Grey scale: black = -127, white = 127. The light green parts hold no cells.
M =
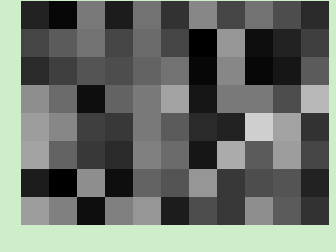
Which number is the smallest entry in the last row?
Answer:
-113
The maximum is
79
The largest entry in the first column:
35
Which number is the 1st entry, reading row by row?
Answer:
-93
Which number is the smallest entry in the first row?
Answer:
-120
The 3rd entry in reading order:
-6
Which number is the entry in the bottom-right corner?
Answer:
-77
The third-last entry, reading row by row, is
14
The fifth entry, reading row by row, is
-13
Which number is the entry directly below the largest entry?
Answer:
-36
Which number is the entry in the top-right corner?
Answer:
-85
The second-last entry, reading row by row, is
-36
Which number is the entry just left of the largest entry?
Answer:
-93
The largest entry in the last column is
56
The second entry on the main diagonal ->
-36
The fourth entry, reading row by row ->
-99
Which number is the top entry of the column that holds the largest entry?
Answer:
-13
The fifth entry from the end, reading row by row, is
-50
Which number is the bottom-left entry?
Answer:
29

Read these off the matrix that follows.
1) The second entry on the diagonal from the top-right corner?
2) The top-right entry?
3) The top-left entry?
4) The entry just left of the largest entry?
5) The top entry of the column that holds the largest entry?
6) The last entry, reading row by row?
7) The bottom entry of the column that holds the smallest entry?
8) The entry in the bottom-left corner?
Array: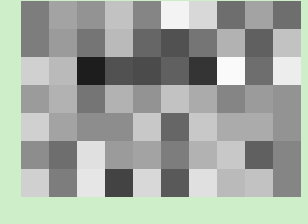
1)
-31
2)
-17
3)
-2
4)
-75
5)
-17
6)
5
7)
102
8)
80

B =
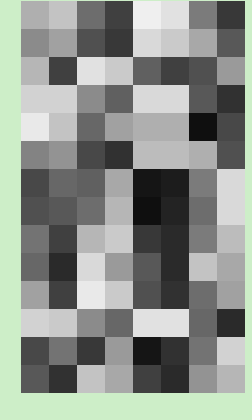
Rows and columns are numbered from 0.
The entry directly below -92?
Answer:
-85
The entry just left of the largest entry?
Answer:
-63
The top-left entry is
47
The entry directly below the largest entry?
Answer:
89
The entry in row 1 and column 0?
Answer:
11
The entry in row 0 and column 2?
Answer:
-18
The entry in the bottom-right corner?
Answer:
54
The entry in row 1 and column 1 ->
33
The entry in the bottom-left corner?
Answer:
-39
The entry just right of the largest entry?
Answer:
97
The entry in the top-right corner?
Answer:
-71
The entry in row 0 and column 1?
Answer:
67
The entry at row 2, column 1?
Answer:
-63
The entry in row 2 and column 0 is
54
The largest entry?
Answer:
111

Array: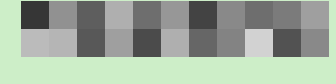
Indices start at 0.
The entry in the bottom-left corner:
59
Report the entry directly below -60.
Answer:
-25
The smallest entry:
-73
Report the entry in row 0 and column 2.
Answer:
-33
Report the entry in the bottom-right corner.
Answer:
9
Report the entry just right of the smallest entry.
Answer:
17
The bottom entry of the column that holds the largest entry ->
82

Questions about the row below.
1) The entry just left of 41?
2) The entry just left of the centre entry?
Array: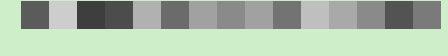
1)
63
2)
33

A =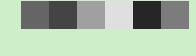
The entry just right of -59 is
32
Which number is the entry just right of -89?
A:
-3
